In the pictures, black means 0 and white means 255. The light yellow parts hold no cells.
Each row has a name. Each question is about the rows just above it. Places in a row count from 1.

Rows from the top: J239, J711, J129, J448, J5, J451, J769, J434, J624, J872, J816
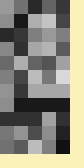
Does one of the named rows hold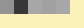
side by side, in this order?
no
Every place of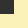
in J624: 1 2 3 5
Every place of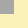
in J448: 3
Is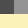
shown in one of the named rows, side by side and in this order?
no
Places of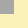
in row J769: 3 4 5
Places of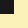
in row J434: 2 3 4 5
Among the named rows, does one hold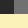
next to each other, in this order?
no

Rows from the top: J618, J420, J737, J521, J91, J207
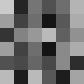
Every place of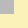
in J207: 1 3
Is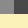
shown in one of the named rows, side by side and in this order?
no
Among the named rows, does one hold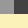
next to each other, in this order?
no

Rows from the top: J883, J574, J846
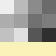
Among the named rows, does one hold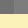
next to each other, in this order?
yes
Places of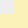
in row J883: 1

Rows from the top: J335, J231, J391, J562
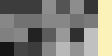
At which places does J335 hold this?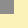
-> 4 6
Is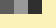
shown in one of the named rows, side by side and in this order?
yes
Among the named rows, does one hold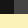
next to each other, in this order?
yes
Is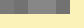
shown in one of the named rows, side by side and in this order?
no
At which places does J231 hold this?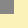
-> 1 4 5
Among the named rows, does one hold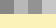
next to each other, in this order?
no

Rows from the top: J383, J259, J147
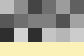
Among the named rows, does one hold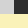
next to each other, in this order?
yes
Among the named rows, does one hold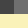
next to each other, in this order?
yes
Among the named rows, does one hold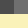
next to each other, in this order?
no

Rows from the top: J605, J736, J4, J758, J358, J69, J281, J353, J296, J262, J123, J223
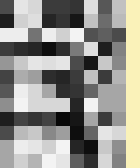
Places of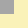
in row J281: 4 8 9
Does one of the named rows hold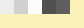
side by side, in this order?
no
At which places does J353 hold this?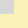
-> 3 4 5
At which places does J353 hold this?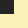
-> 6
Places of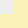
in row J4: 1 2 4
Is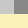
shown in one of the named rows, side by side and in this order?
yes

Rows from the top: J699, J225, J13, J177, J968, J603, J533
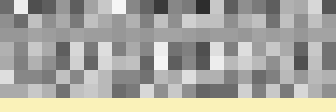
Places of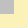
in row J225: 3 7 12 15 16 19 21 23
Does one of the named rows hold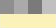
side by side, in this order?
yes
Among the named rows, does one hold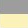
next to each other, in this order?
yes

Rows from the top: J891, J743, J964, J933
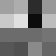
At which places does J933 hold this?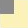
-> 3
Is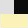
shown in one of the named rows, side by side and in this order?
yes
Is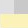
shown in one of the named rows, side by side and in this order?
no
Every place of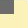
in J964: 1 2 3
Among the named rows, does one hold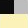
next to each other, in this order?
yes

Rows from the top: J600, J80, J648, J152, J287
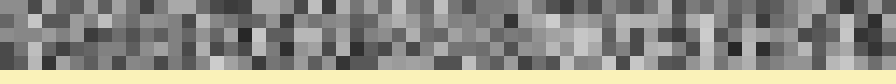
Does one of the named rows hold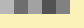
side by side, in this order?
yes
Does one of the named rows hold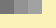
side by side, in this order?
yes
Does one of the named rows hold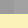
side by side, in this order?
yes
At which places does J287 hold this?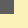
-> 2 7 23 36
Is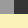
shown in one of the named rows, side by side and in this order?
no
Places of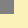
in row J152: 8 9 13 31 45 49 52

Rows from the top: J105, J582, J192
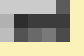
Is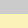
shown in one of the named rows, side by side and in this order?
yes
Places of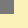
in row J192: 4
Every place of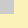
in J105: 1 2 3 4
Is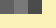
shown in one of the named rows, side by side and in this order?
no
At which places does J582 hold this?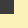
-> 3 4 5

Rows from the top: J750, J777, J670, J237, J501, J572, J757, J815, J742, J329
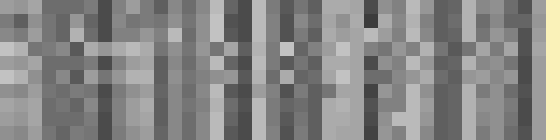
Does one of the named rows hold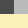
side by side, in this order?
yes
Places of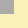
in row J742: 24 25
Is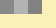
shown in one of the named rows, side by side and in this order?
yes
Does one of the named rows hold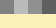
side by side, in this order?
yes
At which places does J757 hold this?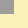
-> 3 11 19 39
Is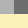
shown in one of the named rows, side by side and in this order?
yes
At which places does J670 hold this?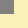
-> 9 10 12 20 29 37

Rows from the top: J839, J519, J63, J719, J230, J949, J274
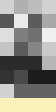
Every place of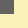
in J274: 2 3 4
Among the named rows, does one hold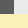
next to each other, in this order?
no
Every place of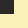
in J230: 1 2 3
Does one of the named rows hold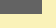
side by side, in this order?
yes
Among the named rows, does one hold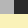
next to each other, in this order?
no

